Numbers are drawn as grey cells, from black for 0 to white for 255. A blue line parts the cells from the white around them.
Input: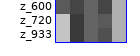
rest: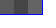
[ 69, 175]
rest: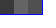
[175]
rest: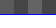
[175]
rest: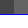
[ 69, 175]
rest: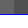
[175]
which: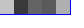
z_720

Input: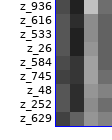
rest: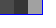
[98]
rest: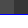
[161,  98]
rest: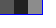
[98]
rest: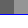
[130]

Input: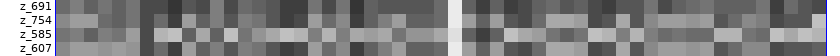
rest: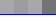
[148, 148, 168, 223,  97,  62,  97, 192, 168, 157, 116,  97, 116, 192, 180,
 126, 180, 126, 107, 116, 107, 107, 180, 180, 116, 107, 192, 168, 192, 180]
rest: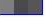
[ 86, 192]
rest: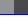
[107,  62, 157,  97, 126,  86, 126, 116,  86,  62,  74, 157, 107, 137,  62,
  97, 126, 157,  97,  97, 107, 235, 157,  97, 157,  86,  74, 107, 168, 168,
 157,  74,  86, 168,  86, 137, 157, 157, 148, 157,  86, 107, 137, 137,  74,
  86,  86,  97]
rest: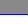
[74, 86, 86, 97]
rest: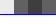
[ 62,  74,  97, 107,  86,  97,  74,  62,  86,  86, 116,  74,  97, 107, 116,
  97,  97,  97, 116,  62, 107,  86,  74]
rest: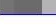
[180, 116, 107, 192, 168, 192, 180]

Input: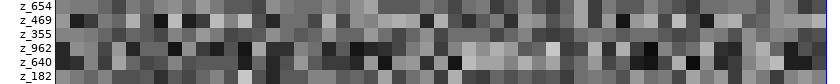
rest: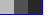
[111, 111,  71, 175,  71, 142, 131, 163, 175, 163,  39, 175,  81,  48,  90,
 122,  48, 152, 142,  81, 111, 163,  60, 152,  21, 152, 175,  71, 187,  81,
  30, 163, 175,  90, 102, 142, 152, 152, 175]
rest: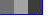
[152,  21, 152, 175,  71, 187,  81,  30, 163, 175,  90, 102, 142, 152, 152,
 175]

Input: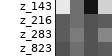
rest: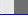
[ 19, 209]
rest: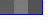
[135]
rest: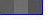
[92]
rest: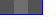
[92]
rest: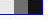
[209]
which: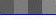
z_283

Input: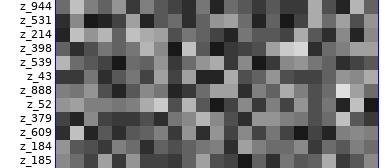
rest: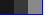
[148, 118,  98,  46,  67,  88]
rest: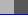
[ 24,  67, 137,  57, 127,  67, 148,  79, 118,  36, 192,  24]
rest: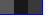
[ 67,  79, 160, 202, 214,  46, 108, 127, 160, 160]
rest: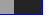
[171,  79,  98, 148,  79,  67,  67,  98, 148, 137, 171]
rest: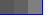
[ 57, 148,  46, 148,  67, 137,  67, 118,  67,  24,  67,  36, 127, 137, 127]

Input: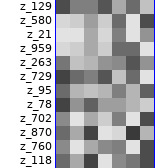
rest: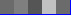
[226]
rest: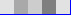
[76]
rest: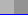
[138,  85, 147]
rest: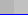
[181, 127, 181,  97]
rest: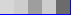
[226,  76]

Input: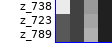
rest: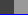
[32]
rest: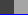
[32]
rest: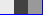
[32]
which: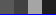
z_723
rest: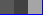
[32]

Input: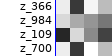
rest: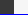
[188]
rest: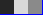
[66]
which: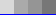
z_984

